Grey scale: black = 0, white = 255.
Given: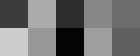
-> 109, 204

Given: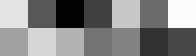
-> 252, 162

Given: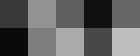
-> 103, 10

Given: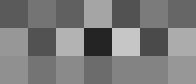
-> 102, 144

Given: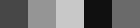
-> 106, 71

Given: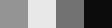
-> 12, 148
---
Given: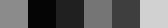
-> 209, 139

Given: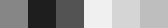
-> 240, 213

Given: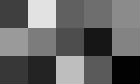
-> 226, 190

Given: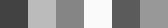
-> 250, 187

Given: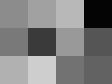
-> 206, 184

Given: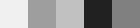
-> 240, 193

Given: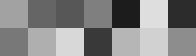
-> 222, 216

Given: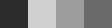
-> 208, 157

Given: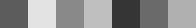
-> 227, 191

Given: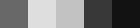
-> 222, 194
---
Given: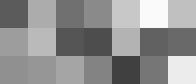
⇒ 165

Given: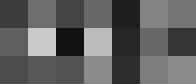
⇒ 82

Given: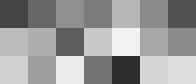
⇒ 235

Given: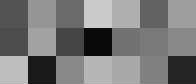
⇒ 136

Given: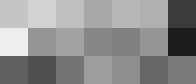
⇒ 116

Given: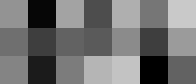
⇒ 124
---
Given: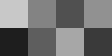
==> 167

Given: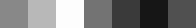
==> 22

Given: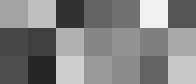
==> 99

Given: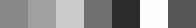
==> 253

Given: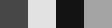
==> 19

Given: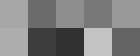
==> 195
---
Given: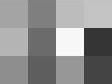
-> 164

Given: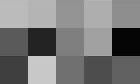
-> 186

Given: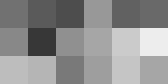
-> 113

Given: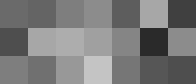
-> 106

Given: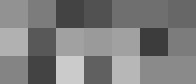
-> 146

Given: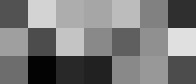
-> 82

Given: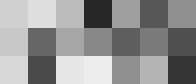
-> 208

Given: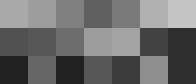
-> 169
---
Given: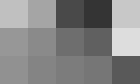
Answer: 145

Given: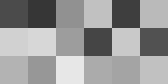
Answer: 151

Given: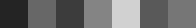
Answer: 60

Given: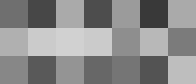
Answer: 148

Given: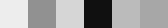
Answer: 145

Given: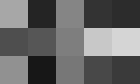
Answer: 145

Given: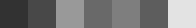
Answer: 153

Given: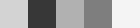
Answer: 211

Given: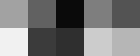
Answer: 241

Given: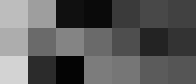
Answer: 4
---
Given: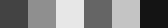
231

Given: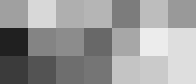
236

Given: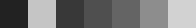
210

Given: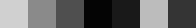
208

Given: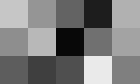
234

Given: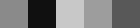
200

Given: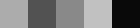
193

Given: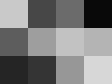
215

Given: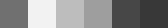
242
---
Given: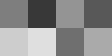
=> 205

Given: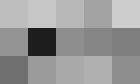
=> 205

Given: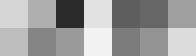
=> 94

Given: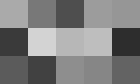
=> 150

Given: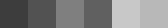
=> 200

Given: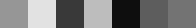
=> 14

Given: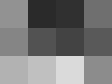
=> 133

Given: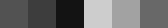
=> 162

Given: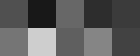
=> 59

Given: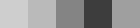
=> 159
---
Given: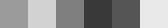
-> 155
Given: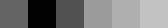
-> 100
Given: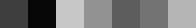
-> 62
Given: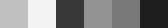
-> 192
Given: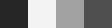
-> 38
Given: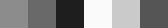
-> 140
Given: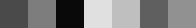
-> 74
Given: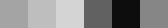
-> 164
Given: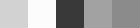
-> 210
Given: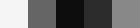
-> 245
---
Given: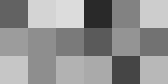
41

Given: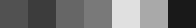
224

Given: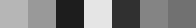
48

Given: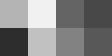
241

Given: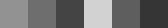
210

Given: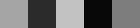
194
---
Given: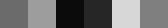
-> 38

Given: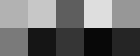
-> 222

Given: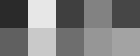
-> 130

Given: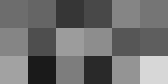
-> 72

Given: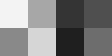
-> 79

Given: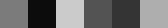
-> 83

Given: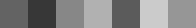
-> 177
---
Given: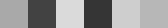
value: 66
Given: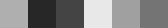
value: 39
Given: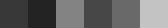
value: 35
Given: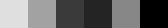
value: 162
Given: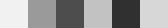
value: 154
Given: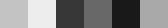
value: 237
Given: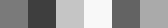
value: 62
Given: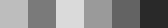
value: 122
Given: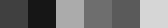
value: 22
